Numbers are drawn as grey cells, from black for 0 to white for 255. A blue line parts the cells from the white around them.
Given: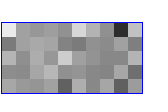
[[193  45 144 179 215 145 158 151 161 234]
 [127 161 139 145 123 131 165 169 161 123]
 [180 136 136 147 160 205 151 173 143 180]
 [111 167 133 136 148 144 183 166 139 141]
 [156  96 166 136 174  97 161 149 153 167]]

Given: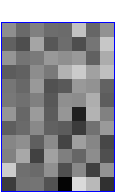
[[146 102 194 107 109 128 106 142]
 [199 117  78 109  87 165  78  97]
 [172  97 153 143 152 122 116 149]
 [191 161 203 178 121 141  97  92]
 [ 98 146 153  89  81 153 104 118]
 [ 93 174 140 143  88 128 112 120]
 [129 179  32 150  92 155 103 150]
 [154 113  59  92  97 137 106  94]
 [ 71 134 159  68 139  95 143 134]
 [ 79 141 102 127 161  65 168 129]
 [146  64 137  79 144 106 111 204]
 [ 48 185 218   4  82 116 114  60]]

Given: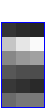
[[ 37  43  52]
 [250 230 197]
 [161 153 135]
 [ 77  78  87]
 [ 41  48  56]
 [121 120 107]]

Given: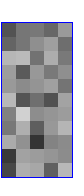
[[154 103 120 118  83]
 [110 159 143 118 100]
 [121 173 114 186 182]
 [143 121 152  90 157]
 [116 160 148 139 153]
 [163  81 111  84 184]
 [156 149 141 209 129]
 [181 152  94 175 120]
 [139 131  52 145 171]
 [140 149 156 162  57]
 [184  96 167 174  71]]

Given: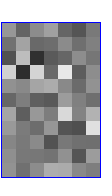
[[121  85 101 160 140 100 151]
 [128 111 139 109 105 163 113]
 [118 141 102  90  48 189  81]
 [141  93 232 105 212  45 209]
 [146 107 137 172 165 137 145]
 [111 128 156  89  95 126 103]
 [178 131 217 125 152  94 165]
 [224  79  84 150 109 123 153]
 [111 112 120  82 138 121 134]
 [156  85 145 115 119 120 143]
 [126 137 171 173 140 112 146]]

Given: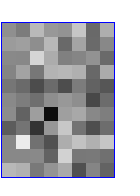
[[174 105 198 147 152 185 124 143]
 [136 106 164 105 184 142 159 155]
 [106 146 133 128 172 213 136 137]
 [171 104 176 183 179 119 163 132]
 [ 86  98 124  77 107  76 106 118]
 [108  72 142 152 142 111 125 137]
 [126 136 168 159  13 158  98 140]
 [109  78 115 199 151  51 116  92]
 [198 176 194 173  81 113 235 135]
 [112 121 120 210  98 137 136 136]
 [ 99 133  80 170 148 121 177 184]]
